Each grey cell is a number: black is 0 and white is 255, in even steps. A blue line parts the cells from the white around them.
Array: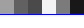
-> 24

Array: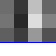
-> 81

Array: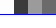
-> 107

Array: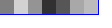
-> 188

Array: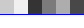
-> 72

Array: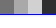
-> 47
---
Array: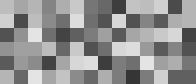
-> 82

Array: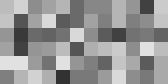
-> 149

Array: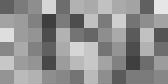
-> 222

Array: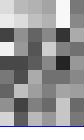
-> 66

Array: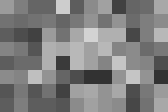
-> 93

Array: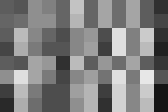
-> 93

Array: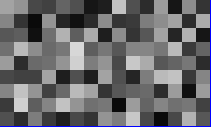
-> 87

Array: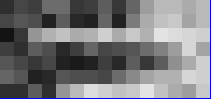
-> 19

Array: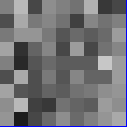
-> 121
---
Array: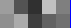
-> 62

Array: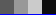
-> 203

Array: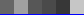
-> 87

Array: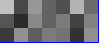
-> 93

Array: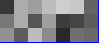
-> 188

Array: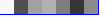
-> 161

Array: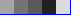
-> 90
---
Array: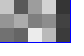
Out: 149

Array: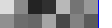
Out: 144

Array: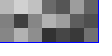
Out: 128

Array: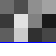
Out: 56

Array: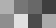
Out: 142

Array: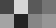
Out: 164

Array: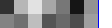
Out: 131
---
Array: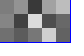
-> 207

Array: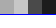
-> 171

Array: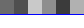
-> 177

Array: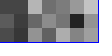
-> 181

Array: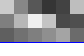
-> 203

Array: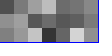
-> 196

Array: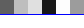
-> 224

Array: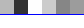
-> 204
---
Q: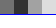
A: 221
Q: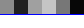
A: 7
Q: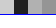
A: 149
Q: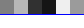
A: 155
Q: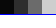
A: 206
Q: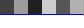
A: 176
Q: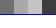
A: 62
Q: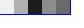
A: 106
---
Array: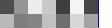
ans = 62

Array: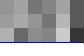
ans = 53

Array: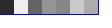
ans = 43

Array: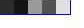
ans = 20

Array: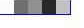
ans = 40

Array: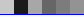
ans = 26

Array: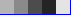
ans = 36

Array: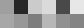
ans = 38

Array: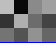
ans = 8
